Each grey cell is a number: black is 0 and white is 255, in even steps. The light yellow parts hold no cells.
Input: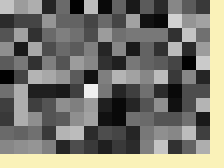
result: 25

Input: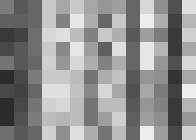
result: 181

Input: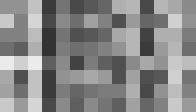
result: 116

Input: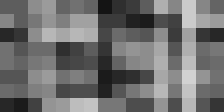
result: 113

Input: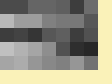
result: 81
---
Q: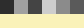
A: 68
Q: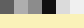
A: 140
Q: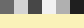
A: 71
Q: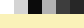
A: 11
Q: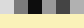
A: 13
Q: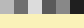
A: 220
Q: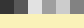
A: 226
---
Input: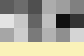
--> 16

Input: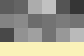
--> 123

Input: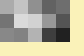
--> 152

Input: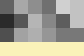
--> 93

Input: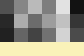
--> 193

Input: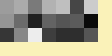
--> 91

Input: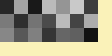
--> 68

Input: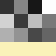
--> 190

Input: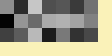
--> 163

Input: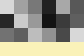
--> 59
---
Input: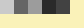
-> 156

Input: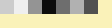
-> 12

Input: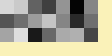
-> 196

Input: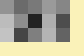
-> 34

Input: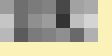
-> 156

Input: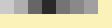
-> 41
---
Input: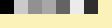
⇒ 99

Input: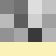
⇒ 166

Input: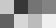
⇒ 215

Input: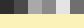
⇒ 138

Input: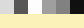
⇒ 159

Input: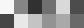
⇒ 147

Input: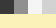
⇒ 144
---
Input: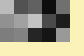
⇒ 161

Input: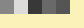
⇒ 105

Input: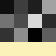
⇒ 141

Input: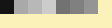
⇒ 169

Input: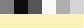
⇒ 174

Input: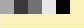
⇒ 114

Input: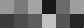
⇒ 158

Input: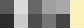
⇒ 168

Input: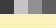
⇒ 95
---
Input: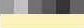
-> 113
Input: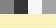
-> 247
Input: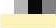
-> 9
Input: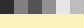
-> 84
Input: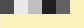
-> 191
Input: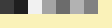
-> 241
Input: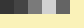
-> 122
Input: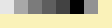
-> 123
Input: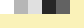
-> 224
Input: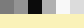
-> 11
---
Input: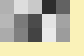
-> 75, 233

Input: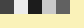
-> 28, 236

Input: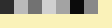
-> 208, 208

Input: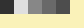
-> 135, 223

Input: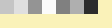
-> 251, 251

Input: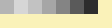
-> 166, 214

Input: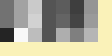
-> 84, 248

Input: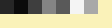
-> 132, 244
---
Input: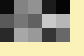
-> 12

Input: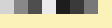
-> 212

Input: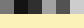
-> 119

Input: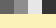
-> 99

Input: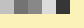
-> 193

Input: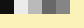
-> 16
